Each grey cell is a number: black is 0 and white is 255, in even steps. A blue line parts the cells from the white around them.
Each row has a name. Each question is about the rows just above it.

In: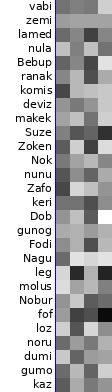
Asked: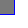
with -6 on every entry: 115
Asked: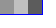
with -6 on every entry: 142 186 86

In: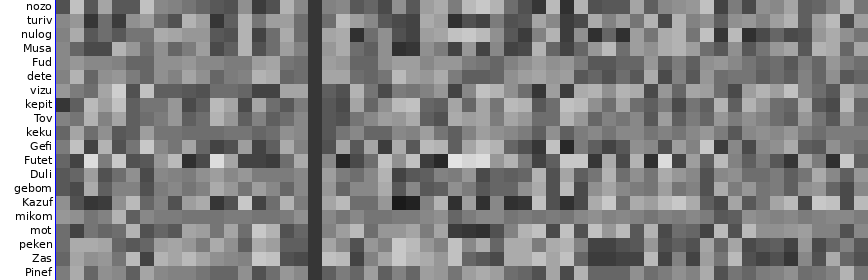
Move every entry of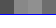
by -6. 75 130 138 104
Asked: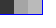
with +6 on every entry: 60 171 192
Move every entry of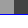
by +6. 164 73
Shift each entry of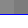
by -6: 130 118
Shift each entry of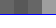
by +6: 108 94 108 164
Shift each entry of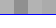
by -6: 173 138 173 165

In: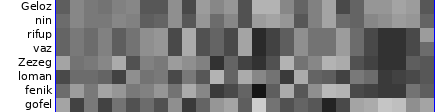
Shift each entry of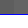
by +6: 100 106
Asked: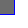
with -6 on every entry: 102
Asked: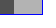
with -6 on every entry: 75 173 173
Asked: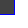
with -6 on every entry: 60
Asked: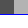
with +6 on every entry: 87 185
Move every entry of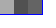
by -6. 165 75 94
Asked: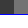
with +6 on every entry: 64 121

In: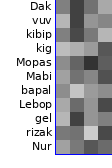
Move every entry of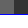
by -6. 94 45
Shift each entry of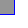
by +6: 155

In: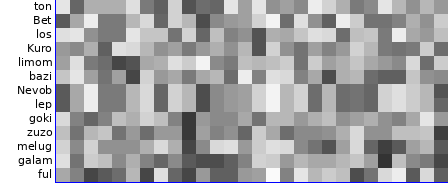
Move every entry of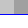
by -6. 191 154
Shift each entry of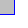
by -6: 185
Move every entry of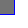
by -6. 109
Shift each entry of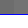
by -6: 103 109
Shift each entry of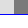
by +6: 229 128
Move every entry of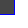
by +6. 76

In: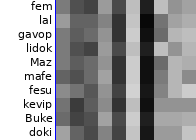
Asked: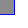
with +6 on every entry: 145
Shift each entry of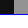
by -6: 10 141
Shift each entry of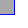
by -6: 162
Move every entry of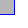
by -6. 176
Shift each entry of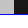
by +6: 202 29
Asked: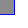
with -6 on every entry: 133

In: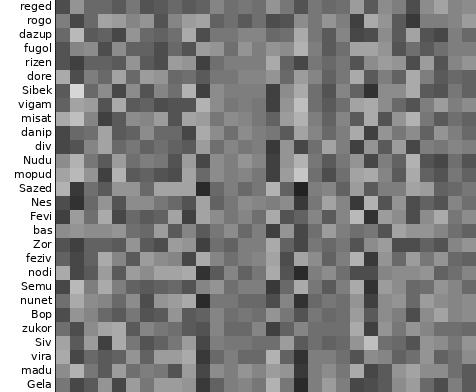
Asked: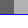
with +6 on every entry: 104 184
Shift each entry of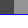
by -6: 65 142
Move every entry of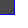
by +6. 77
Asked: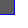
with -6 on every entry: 84

